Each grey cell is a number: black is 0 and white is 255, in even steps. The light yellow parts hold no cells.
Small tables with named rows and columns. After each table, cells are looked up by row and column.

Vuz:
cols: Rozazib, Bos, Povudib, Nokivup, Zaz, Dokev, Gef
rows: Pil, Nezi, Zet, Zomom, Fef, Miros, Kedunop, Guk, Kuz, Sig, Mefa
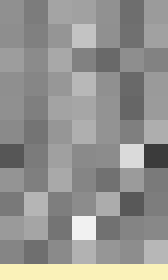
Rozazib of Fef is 144
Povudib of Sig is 116
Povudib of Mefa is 138
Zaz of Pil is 145
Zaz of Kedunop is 140
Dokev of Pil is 110
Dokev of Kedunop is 218
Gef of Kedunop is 59
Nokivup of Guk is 133
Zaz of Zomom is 144
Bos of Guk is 127
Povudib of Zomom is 151
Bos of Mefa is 111

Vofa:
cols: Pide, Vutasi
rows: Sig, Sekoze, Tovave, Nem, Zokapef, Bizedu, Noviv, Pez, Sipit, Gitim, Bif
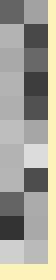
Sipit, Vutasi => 172
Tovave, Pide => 169
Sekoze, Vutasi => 71
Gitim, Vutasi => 169
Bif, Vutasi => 186
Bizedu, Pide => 189
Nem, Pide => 178
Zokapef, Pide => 174
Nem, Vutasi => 60
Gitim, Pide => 51
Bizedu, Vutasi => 166
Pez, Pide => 180
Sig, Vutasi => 162
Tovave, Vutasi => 104
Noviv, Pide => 178
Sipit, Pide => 100
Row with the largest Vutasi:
Noviv

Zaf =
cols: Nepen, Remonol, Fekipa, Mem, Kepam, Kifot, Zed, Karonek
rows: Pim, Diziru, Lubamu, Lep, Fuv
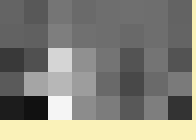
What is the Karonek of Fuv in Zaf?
51
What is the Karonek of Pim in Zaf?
99
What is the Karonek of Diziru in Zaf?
100
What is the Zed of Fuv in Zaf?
126
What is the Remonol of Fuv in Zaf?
17
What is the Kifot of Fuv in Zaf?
88
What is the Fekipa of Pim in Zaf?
117
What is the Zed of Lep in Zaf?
106
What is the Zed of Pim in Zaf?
110
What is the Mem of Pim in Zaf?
106
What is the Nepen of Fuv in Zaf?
28
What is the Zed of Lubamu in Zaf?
116
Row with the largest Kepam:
Fuv

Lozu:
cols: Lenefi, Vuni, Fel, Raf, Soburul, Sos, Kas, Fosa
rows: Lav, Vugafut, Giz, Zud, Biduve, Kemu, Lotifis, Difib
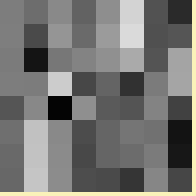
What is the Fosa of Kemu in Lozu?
19
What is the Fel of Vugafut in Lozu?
149
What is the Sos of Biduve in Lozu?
84
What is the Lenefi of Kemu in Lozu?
111
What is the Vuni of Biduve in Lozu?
136
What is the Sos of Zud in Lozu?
49
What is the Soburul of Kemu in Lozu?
101
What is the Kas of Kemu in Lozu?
113
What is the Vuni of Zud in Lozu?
124
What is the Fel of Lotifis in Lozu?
139
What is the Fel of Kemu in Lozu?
137
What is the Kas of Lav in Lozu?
82

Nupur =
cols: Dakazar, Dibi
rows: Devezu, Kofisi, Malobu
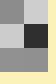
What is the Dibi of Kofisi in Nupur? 47
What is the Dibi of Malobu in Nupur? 144
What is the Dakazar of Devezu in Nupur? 140
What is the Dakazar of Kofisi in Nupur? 204
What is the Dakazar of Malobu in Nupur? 145
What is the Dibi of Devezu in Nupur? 206

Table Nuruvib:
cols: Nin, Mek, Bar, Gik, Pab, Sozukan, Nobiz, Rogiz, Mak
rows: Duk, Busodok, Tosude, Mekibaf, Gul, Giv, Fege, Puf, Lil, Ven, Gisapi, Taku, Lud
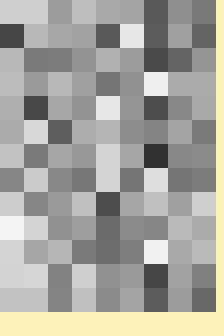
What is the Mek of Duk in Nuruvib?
207
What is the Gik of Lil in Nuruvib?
191
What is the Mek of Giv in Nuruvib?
216
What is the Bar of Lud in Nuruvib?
131
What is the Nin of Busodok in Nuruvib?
69
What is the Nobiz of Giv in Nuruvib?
131
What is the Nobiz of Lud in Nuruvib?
93
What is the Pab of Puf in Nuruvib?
213
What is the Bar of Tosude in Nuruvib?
125
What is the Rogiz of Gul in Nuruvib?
136
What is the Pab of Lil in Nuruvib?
78

